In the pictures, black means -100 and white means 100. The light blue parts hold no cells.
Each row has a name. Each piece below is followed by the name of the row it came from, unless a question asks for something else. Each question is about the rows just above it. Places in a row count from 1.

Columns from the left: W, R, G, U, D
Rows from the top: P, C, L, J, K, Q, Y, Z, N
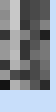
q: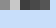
C
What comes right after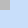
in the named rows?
[-59]
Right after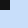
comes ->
[39]
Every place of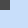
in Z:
2 4
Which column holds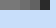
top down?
D
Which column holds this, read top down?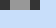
W

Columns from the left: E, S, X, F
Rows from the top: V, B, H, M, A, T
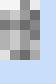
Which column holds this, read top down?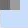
X
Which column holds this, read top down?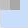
F
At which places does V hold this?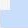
1 2
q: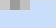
A
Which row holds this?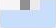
V
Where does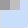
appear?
A

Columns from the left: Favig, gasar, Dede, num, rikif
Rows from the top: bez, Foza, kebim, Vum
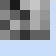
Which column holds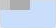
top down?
num
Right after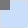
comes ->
[35]
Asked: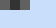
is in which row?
Vum
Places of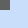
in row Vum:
2 4 5

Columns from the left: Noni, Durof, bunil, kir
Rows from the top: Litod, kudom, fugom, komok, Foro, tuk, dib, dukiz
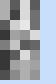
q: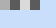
Litod
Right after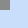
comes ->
[37]
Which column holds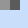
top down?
bunil
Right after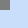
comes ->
[54]
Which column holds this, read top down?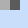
Noni
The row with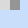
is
tuk

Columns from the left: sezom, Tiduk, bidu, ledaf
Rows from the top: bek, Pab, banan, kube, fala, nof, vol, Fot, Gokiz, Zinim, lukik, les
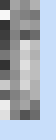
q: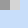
Gokiz
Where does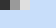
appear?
vol

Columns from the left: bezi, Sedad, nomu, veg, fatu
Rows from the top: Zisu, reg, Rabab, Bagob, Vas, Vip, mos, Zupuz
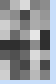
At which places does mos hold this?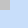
1 4
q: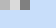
Zisu
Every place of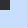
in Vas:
1 2 5
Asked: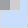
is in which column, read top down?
bezi

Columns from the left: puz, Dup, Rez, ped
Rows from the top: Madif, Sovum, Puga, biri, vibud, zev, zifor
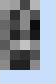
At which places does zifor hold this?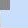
1 4
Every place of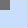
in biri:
1
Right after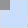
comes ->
[52]
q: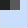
biri
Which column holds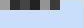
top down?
Dup
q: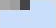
Madif
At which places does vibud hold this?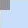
2

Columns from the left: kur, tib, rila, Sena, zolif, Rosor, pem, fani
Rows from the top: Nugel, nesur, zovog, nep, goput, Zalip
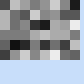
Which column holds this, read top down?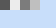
fani
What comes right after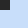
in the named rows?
[-3]
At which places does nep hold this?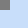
1 2 3 8
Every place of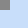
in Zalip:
4

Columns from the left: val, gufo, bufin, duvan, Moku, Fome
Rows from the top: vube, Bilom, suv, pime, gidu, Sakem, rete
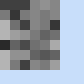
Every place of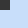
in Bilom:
2
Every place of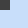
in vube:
1 2 3

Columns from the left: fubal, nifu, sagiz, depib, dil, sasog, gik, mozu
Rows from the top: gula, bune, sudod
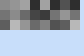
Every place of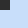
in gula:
4 6 8
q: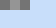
bune

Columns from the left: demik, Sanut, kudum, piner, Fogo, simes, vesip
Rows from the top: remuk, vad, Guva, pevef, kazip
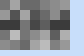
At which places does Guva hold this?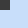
1 2 6 7
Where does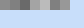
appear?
kazip
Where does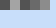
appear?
vad
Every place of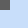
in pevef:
6

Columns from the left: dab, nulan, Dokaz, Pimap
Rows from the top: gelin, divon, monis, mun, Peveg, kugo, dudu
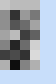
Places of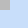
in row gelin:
2 3 4
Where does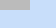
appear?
gelin
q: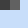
mun

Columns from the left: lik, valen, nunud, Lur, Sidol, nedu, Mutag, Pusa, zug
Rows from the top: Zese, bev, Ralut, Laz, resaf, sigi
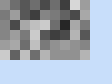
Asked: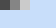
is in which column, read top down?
Sidol
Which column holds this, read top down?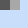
nunud
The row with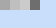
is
Ralut
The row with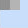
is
sigi

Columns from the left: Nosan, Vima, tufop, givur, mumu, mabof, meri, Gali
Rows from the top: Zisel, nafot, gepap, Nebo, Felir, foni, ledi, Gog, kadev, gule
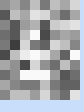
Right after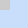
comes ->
[68]
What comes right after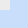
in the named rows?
[95]
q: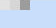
nafot
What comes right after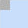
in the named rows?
[-32]
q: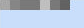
kadev
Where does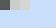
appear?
gepap
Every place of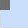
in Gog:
1 8

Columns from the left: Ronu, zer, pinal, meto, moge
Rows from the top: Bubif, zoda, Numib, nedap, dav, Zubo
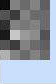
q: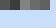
dav
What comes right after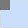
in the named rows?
[2]
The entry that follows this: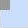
[10]

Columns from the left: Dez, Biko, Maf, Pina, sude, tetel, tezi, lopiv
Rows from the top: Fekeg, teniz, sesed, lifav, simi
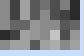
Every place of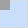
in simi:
2 3 5 8
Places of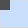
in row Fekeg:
6
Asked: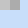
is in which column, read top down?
tetel
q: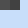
teniz
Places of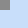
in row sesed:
1 5 6
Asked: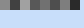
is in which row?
Fekeg
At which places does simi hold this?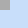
6

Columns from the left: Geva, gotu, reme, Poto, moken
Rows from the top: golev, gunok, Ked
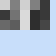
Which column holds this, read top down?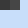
moken
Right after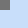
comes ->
[71]
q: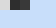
gunok
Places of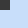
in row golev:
5
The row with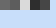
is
Ked

